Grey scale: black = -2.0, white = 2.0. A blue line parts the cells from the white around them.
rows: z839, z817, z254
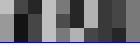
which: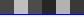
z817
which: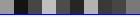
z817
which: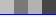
z254
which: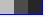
z817
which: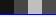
z817
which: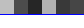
z817
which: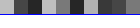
z839

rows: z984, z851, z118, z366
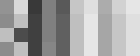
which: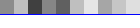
z366
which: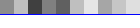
z851
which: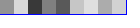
z984

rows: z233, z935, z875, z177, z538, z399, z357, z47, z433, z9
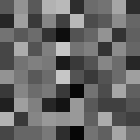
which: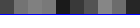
z538
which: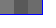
z399
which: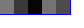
z357
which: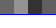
z875

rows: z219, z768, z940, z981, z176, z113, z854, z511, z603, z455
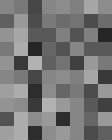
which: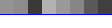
z511
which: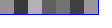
z176
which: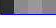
z455
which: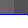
z981

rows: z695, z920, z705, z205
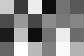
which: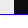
z695
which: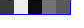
z695
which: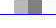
z205
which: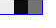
z695

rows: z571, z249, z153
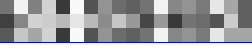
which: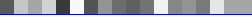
z153
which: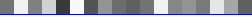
z571
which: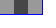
z249

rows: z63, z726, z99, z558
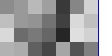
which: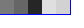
z99
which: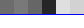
z99
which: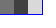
z726
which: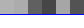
z558
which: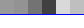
z726

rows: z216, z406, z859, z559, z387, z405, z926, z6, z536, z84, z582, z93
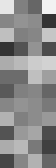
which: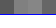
z926
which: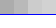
z387
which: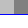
z859
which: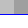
z405
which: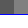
z926
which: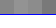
z6

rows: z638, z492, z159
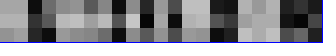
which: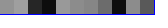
z159
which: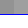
z159
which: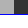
z492
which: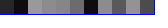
z159

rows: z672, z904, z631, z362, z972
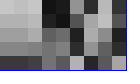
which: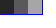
z972
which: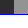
z362

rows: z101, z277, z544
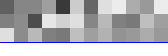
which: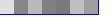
z277
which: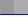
z544

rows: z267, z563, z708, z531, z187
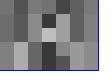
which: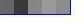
z531
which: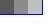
z708
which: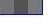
z267

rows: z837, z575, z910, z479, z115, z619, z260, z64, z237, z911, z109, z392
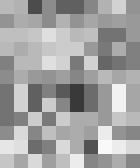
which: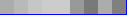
z479
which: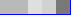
z115
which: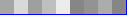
z392
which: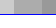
z237
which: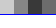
z64
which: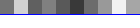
z260

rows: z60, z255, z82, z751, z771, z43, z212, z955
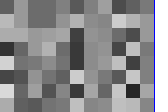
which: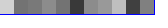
z771
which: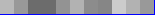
z255
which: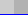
z255
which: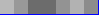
z255

